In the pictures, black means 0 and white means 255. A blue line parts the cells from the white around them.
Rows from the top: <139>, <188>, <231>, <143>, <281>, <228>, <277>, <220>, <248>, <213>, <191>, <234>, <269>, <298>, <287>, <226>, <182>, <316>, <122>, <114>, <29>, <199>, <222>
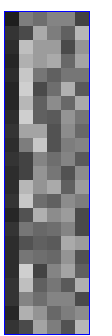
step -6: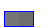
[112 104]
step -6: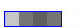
[193 112  90 112]

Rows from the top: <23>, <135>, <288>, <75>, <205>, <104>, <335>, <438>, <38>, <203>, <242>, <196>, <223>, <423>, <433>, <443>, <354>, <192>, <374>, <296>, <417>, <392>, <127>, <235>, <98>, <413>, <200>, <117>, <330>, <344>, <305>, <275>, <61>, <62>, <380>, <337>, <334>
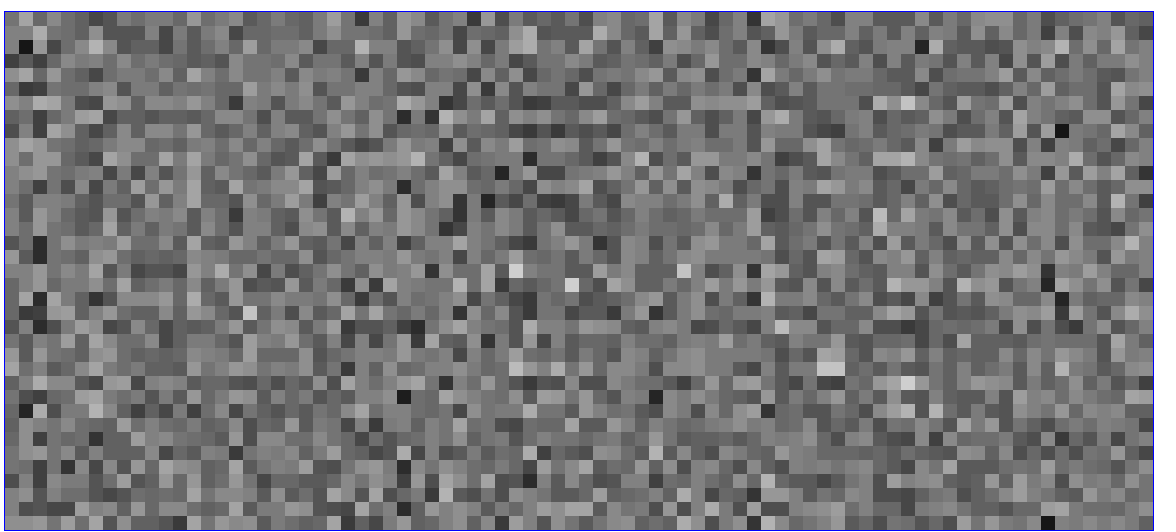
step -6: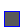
[84]
